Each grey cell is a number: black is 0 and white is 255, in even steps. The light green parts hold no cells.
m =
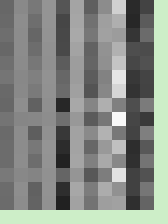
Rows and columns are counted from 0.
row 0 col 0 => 103
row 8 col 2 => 135
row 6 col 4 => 107
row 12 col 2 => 132
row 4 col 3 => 144
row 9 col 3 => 145
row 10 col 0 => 108
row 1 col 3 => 148
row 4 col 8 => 196
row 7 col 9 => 78
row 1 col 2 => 110
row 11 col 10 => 116
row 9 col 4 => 56
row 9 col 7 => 178
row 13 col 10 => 118
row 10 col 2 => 120
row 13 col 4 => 46
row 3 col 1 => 140
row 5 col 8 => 230
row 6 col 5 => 160
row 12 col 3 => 145
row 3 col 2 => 109
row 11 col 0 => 108
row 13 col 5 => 167
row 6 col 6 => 84
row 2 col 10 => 107
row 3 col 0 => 103
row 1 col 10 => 91
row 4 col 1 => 139
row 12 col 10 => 82
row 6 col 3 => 145
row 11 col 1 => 141
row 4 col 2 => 119
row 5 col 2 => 128
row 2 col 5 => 169
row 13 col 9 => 65

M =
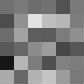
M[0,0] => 113
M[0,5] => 122
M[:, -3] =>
[113, 190, 92, 156, 79, 196]
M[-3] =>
[89, 103, 140, 156, 71, 87]
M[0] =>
[113, 121, 109, 113, 82, 122]
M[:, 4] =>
[82, 182, 124, 71, 129, 155]
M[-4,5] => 143
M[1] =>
[77, 144, 225, 190, 182, 125]

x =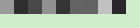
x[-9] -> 154
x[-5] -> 53
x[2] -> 72

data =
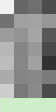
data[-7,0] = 240
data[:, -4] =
[240, 114, 155, 183, 188, 171, 205]
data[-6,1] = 160
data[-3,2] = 161
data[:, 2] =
[111, 163, 165, 152, 161, 136, 137]
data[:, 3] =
[76, 151, 87, 74, 49, 123, 74]
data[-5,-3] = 147

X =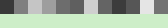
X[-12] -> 57
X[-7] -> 95
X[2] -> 197
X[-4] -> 60

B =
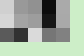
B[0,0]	208
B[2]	[90, 50, 218, 118, 129]
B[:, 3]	[12, 22, 118]

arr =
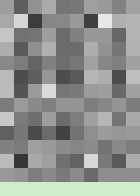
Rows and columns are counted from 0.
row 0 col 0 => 158
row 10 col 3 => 153
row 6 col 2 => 155
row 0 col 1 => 94
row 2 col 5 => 129
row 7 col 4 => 148
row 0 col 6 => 159
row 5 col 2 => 94
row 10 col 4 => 140
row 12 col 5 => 139
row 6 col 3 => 217
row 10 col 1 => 123
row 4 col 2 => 101
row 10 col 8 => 137
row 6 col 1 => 84
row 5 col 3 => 150
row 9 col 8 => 150
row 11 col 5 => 98
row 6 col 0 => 187
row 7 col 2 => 138
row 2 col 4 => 107
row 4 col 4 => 110
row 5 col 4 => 77
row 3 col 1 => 90
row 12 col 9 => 142
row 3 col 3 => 176
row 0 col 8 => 130
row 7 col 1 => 154
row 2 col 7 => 151
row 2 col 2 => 116
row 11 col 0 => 187
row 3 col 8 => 117
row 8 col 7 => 181
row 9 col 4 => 65

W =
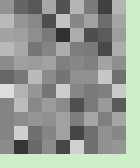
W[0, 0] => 147
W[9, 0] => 132
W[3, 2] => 118
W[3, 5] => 125
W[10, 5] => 209
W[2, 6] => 78
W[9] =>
[132, 207, 111, 133, 161, 69, 111, 145, 135]
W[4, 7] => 163
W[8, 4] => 161
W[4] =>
[139, 159, 155, 161, 127, 135, 128, 163, 142]
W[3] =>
[185, 168, 118, 133, 172, 125, 122, 73, 172]
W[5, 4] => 116
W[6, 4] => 205
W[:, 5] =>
[181, 135, 172, 125, 135, 144, 135, 79, 125, 69, 209]
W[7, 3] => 155
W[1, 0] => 185
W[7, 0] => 132
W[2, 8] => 157
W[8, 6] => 166
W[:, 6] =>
[122, 161, 78, 122, 128, 144, 122, 122, 166, 111, 111]

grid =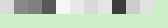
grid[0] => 219
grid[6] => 218
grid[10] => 226
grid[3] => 87

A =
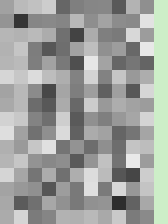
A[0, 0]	161
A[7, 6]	204
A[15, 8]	201
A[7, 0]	169
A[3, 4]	110
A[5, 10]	173
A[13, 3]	86
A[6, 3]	72
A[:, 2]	[193, 134, 186, 125, 126, 220, 139, 108, 131, 113, 198, 147, 117, 144, 112, 123]
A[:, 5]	[127, 184, 67, 162, 79, 130, 126, 104, 90, 97, 147, 90, 174, 121, 121, 176]
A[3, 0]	178
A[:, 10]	[143, 226, 156, 232, 100, 173, 214, 156, 212, 165, 189, 156, 205, 196, 168, 138]
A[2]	[182, 178, 186, 172, 112, 67, 172, 127, 122, 216, 156]
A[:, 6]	[134, 142, 172, 190, 230, 211, 158, 204, 144, 171, 109, 148, 220, 223, 145, 185]
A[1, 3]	137
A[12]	[213, 166, 117, 172, 112, 174, 220, 187, 86, 70, 205]
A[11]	[181, 198, 147, 136, 142, 90, 148, 193, 115, 233, 156]
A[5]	[214, 199, 220, 189, 174, 130, 211, 130, 197, 153, 173]
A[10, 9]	196
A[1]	[148, 53, 134, 137, 133, 184, 142, 163, 140, 137, 226]
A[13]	[163, 152, 144, 86, 157, 121, 223, 122, 215, 151, 196]
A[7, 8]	173
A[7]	[169, 184, 108, 88, 171, 104, 204, 153, 173, 162, 156]
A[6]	[163, 184, 139, 72, 165, 126, 158, 96, 159, 87, 214]
